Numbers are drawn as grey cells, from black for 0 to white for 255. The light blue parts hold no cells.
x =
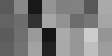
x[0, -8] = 90
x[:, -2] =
[87, 118, 205, 190]
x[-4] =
[90, 136, 24, 148, 128, 129, 87, 170]
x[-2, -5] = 21
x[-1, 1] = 114
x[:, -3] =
[129, 108, 151, 150]
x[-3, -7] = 109
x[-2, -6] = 154
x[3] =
[96, 114, 162, 33, 169, 150, 190, 157]
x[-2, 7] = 149

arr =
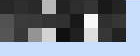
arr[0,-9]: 39
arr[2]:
[85, 56, 148, 211, 16, 32, 221, 54, 34]
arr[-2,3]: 51
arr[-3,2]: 41
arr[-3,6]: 53
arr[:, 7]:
[25, 47, 54]

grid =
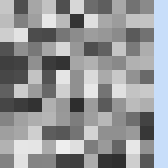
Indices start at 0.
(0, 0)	198
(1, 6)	223
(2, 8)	139
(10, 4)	238
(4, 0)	63
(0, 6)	108
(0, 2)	166
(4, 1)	66
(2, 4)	118
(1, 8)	156
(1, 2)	159
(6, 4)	207
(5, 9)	146
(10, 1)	230
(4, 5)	166
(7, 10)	175
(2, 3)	73
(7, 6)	156
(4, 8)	137
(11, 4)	66
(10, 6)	125
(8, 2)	174
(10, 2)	229
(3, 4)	215
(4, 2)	144
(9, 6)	211
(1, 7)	168
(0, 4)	79
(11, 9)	206
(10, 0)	178
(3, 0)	82
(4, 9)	177
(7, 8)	149
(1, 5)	52
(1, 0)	188
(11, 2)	132

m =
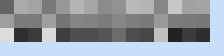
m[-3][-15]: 100
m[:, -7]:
[146, 135, 108]
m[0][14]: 164
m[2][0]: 220
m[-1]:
[220, 47, 59, 218, 62, 79, 78, 86, 108, 78, 71, 192, 33, 60, 46]
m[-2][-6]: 126
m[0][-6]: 184
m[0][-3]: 199
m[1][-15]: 158
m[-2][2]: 123
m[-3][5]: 180
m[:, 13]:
[162, 122, 60]

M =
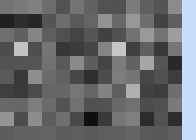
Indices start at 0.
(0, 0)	115
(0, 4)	82
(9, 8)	96
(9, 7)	94
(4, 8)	124
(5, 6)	47
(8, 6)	15
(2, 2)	133
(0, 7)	82
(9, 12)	95
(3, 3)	117
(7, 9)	113
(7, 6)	81
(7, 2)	125
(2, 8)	81
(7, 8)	104
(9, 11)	88
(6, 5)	118
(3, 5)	60
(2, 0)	111
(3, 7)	132
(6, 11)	61
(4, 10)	166
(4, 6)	93
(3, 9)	64
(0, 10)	95
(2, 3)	94
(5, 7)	77
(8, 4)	112
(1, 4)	109
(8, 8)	118
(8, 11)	82
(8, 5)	73

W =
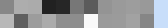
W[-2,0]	135
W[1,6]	249
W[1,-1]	134
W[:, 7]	[148, 154]
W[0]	[135, 173, 171, 33, 38, 119, 91, 148, 154, 157, 153]
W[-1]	[184, 95, 156, 171, 142, 141, 249, 154, 155, 162, 134]
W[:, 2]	[171, 156]

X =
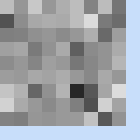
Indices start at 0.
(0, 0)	189
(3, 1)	166
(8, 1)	126
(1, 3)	173
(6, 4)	179
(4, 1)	151
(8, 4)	153
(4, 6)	135
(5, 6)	136
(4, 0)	140
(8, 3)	147
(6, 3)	145
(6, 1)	178
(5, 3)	163
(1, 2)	168
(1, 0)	82
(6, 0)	196
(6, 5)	39
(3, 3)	146
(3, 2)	122
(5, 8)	151
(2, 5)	151
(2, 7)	105
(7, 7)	209

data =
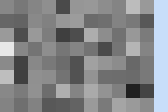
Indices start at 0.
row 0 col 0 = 135
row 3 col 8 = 117
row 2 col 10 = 123
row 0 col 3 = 143
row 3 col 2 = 116
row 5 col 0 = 190
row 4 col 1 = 66
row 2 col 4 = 63
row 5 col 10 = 121
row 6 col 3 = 109
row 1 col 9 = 121
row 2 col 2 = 153
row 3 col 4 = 118
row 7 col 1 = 111
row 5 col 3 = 141
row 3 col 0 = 232
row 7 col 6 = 154
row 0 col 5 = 150
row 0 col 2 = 133
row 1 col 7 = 111
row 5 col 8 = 109
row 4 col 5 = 81
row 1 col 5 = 156
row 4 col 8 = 140
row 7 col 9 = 154

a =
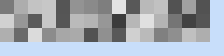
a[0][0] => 122
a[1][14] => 85
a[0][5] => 147
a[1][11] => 180
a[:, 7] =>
[126, 151, 144]
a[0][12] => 82
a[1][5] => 186
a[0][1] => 173
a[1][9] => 183
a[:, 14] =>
[82, 85, 174]
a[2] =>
[175, 106, 219, 140, 167, 170, 82, 144, 88, 208, 186, 128, 143, 192, 174]
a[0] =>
[122, 173, 195, 199, 85, 147, 138, 126, 227, 88, 185, 193, 82, 161, 82]
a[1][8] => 60
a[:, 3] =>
[199, 199, 140]

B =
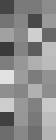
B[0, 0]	69
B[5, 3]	146
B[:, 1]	[122, 134, 139, 131, 151, 156, 134, 152, 150, 136]
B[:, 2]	[122, 72, 207, 93, 175, 124, 177, 129, 121, 110]
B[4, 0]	125
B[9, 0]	109
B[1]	[116, 134, 72, 153]
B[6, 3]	141

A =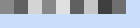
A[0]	136
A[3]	136
